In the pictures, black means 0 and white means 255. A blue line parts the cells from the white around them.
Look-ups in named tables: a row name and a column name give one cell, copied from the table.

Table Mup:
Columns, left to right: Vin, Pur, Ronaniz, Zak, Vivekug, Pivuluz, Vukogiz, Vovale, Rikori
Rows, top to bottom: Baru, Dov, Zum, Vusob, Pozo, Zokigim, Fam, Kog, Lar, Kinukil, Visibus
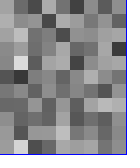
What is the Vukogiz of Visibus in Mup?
165
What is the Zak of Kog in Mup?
97
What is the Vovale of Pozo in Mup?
161
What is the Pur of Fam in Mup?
137
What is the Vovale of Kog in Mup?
185
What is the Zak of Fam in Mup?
142
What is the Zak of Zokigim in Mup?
136
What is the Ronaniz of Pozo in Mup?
92
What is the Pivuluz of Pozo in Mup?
68
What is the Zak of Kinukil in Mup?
152
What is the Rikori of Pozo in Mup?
167
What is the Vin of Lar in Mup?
142
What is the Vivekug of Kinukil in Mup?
190
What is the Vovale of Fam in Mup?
84
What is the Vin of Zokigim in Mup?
84
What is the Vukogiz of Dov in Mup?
120
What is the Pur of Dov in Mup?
140
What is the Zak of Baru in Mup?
171
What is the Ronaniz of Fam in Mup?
98
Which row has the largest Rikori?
Kog

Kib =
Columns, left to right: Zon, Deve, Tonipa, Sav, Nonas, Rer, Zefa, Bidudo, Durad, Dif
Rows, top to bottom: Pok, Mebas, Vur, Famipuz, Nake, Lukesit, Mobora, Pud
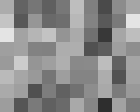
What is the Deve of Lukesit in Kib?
166
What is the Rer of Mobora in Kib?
113
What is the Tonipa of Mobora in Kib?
80
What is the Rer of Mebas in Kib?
184
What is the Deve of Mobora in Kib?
159
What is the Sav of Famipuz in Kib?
129
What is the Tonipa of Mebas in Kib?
150
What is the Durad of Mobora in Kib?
123
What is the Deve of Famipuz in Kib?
162
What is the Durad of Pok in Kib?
140
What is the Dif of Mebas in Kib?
228
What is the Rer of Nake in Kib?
137

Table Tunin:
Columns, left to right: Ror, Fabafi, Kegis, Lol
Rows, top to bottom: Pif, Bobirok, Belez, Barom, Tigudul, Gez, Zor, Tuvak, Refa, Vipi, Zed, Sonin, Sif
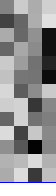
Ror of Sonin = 178
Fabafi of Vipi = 66
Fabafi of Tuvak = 210
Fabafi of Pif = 203
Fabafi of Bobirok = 102
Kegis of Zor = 140
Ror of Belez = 171
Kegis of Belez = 145
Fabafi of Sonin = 186
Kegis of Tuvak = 54
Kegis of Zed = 3
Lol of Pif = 208
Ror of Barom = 102
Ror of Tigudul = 202

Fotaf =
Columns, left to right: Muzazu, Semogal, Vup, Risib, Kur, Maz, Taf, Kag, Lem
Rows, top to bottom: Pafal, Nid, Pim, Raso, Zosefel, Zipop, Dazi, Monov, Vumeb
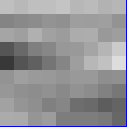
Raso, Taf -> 165
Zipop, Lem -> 144
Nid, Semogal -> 137
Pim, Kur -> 156
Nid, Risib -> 147
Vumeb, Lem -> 103
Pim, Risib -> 161
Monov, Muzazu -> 162
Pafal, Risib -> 191
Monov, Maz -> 110
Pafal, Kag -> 178

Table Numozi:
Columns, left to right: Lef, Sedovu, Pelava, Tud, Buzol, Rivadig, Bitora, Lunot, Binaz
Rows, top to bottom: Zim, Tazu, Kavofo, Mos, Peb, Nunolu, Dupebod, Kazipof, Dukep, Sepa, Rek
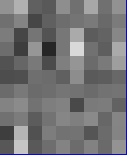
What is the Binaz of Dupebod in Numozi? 116
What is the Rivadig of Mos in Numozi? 217
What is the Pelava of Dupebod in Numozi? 107
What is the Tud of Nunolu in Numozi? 108
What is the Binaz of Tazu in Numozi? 123
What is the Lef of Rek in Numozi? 87
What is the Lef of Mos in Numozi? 109
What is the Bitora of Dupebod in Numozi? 107
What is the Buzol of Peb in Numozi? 127
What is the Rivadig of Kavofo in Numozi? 170
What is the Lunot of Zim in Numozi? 112
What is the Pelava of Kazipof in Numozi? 114
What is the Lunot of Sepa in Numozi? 107
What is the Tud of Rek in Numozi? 110
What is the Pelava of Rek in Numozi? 89
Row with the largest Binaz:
Mos

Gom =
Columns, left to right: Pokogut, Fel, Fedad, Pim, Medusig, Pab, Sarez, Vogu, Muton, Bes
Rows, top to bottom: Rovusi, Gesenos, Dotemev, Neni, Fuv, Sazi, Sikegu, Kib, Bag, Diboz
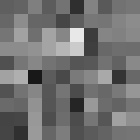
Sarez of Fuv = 88
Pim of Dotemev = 164
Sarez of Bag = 118
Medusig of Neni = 182
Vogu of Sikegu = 104
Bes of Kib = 117
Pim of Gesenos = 101
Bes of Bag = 143
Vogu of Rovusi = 89
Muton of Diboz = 115
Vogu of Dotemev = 133
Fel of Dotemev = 162

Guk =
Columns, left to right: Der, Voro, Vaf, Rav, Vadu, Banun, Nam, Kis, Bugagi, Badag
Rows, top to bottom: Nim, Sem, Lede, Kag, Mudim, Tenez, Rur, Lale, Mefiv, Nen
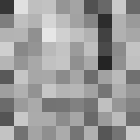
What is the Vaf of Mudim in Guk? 168
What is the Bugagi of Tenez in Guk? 186
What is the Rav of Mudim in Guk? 193
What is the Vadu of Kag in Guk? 195
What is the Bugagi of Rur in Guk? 174
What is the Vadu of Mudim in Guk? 197
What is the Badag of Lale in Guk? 131
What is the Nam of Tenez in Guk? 109
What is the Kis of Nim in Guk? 104
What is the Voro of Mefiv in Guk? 200
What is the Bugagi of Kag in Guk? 139
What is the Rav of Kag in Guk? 185
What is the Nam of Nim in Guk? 81
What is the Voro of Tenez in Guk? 197
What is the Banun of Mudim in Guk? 144
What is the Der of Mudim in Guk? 181
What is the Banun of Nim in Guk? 164

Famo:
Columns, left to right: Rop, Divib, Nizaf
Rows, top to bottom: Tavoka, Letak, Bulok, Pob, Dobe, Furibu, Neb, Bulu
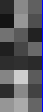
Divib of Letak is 151
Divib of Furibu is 206
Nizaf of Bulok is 34
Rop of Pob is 31
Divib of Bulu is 170
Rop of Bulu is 150
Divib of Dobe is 48
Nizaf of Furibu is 91
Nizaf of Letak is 79
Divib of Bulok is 90
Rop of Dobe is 45
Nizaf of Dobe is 42
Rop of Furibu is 133
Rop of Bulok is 114
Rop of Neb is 44
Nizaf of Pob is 106
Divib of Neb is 137

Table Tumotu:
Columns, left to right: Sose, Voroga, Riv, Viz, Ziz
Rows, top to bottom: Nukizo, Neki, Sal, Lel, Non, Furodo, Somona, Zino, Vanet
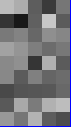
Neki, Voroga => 24
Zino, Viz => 177
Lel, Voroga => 149
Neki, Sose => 52
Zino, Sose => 89
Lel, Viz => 108
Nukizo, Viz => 58
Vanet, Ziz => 77
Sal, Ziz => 134
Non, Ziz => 91
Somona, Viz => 88

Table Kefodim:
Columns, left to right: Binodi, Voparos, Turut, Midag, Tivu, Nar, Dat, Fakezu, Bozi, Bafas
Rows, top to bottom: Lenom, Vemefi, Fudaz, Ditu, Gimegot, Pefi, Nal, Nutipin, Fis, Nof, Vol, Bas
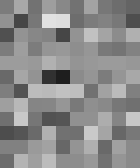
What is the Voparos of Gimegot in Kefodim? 156
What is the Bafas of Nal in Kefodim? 128
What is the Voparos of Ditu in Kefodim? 158
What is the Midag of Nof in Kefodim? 177
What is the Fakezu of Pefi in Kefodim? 124
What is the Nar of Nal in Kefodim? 190
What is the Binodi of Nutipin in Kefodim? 159
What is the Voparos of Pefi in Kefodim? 166
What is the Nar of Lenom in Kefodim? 114
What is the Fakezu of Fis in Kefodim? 173
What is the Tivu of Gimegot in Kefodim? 162
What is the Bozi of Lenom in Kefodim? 109
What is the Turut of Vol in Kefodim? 154
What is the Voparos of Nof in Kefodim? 85
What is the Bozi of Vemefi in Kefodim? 120

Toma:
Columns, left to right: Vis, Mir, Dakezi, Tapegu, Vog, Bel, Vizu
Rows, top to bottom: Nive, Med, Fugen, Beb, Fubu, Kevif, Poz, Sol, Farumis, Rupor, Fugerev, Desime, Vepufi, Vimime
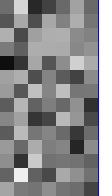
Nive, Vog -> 105
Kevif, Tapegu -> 132
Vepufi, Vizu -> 114
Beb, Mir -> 95
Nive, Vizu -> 105
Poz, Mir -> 87
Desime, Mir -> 50
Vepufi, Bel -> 144
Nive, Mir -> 214
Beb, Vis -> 123
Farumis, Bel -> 150
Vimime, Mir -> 122
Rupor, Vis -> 91
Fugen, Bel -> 139
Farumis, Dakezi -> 53
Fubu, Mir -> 52
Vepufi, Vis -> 99
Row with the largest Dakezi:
Desime

